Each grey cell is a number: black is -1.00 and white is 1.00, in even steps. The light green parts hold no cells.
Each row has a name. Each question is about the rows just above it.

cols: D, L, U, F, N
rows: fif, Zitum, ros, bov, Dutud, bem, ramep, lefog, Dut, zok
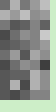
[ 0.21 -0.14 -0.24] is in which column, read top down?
L
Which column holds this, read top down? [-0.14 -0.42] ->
D
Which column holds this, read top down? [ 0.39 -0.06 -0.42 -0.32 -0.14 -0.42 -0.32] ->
D
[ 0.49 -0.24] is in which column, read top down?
U
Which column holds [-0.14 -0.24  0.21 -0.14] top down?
L

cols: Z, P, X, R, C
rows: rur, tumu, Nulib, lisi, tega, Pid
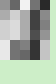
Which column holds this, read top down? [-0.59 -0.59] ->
R
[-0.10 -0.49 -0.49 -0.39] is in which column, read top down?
R
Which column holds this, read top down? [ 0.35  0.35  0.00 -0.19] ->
X

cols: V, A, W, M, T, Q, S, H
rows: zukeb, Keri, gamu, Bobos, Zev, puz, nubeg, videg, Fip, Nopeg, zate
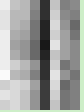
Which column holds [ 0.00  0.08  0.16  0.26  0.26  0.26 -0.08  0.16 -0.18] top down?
S
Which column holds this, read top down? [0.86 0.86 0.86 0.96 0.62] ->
V
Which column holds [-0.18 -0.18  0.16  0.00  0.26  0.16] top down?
M

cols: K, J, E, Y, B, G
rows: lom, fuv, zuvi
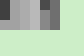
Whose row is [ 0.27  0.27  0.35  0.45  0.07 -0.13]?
zuvi
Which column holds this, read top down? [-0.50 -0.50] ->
K
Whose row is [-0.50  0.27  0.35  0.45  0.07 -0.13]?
fuv

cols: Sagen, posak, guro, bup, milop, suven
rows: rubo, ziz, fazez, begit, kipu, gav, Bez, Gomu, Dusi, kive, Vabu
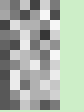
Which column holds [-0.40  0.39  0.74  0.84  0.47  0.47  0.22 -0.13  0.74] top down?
guro
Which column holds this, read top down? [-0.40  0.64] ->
posak

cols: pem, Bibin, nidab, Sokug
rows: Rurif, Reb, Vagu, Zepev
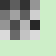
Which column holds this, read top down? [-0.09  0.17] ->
pem
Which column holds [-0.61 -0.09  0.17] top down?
pem
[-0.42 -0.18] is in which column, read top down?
Bibin
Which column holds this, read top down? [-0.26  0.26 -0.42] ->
Bibin

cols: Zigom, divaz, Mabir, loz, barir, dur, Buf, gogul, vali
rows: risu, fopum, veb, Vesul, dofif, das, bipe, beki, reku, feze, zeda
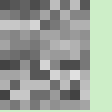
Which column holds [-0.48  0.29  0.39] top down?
Zigom
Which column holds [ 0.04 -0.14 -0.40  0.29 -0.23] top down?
divaz
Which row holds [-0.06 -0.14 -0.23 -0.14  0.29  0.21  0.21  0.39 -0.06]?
das
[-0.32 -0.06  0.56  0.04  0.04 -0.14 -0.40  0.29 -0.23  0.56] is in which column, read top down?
divaz
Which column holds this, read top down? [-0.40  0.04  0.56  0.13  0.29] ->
Zigom
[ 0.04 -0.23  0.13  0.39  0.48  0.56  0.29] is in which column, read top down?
Mabir
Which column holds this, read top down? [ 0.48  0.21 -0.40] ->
Buf

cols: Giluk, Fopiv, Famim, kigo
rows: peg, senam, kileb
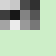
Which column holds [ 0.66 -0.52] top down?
Giluk
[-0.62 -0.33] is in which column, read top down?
kigo
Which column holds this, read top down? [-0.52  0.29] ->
Giluk

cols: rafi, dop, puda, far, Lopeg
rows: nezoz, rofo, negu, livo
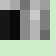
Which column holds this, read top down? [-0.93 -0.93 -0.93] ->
dop
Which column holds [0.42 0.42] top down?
far
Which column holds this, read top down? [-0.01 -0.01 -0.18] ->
Lopeg
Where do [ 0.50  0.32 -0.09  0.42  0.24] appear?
nezoz
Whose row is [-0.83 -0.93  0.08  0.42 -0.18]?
livo
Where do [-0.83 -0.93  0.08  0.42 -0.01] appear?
negu

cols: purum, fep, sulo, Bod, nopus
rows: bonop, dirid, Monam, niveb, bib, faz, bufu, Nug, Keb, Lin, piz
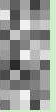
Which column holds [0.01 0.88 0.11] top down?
sulo
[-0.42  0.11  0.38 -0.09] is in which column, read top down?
purum
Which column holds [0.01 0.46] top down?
Bod
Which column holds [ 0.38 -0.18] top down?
fep

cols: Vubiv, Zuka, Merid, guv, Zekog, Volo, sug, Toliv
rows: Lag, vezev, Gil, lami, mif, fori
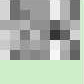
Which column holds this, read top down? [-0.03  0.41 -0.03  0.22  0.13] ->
Merid
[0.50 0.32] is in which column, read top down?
guv
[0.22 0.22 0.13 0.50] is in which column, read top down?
guv
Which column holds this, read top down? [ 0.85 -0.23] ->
Volo
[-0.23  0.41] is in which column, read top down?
sug
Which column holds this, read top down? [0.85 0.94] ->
Volo
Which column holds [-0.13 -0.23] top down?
Toliv

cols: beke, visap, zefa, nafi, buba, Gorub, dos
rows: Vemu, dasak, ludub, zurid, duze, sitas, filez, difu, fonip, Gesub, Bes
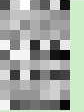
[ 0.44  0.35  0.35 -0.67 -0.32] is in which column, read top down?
nafi
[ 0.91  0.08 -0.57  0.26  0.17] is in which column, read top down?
visap
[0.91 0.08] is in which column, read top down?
visap
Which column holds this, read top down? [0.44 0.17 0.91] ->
beke
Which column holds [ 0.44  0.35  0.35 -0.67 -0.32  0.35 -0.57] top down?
nafi

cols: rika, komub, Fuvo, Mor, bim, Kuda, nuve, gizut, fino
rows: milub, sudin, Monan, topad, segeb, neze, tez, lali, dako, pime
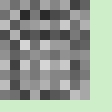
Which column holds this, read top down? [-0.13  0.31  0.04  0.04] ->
Kuda
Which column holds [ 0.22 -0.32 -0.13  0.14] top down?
Mor
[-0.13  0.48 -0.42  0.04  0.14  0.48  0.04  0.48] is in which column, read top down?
rika
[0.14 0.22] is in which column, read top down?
Fuvo
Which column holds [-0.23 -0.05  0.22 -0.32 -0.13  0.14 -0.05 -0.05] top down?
Mor

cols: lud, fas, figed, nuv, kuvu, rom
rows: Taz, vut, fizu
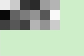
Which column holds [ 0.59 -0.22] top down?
fas
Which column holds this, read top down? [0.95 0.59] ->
rom
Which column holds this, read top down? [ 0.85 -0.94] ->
lud
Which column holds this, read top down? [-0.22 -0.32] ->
fas

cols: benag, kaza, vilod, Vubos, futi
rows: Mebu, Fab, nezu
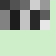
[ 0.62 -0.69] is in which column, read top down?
Vubos
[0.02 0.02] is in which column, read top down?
benag
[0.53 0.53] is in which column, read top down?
vilod
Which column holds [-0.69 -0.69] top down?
Vubos
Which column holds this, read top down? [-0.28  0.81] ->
futi
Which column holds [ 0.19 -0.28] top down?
futi

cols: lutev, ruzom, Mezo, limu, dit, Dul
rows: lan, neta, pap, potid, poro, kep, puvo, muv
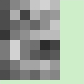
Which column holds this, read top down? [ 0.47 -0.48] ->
Dul
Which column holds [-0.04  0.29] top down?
Mezo
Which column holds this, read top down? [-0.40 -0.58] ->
lutev
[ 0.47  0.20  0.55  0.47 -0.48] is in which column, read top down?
Dul
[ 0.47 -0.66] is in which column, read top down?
dit
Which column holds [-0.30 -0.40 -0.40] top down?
lutev
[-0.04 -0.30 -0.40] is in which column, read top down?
lutev

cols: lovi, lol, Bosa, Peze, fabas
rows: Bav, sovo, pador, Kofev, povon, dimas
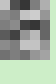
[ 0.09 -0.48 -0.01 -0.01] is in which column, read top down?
lol
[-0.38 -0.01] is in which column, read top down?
lol
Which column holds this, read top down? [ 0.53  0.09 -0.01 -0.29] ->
lovi
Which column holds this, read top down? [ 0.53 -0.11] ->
Bosa

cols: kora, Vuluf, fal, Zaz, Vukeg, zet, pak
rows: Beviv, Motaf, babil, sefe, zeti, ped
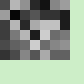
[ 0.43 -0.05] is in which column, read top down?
Vuluf
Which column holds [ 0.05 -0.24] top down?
zet
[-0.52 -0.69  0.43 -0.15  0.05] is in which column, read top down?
fal
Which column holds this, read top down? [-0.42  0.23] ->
kora
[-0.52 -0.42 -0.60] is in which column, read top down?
kora
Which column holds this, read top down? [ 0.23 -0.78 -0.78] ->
pak

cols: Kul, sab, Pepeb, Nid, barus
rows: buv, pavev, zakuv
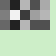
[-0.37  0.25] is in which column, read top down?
Nid
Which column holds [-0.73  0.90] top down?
sab
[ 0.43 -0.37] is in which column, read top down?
barus

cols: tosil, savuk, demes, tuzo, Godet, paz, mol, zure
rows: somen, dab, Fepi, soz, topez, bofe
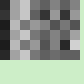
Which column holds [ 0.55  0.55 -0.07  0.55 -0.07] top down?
demes
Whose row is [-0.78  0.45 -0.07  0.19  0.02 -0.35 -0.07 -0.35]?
Fepi
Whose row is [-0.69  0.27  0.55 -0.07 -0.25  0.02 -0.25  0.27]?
soz
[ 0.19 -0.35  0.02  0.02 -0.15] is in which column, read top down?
paz

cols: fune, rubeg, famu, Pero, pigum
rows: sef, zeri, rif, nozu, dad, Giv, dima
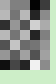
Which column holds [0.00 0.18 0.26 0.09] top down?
pigum
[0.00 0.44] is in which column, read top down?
famu
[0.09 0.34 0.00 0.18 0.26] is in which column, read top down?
pigum
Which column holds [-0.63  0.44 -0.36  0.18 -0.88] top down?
fune
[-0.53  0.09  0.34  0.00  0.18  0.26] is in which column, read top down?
pigum
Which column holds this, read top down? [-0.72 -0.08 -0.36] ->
Pero

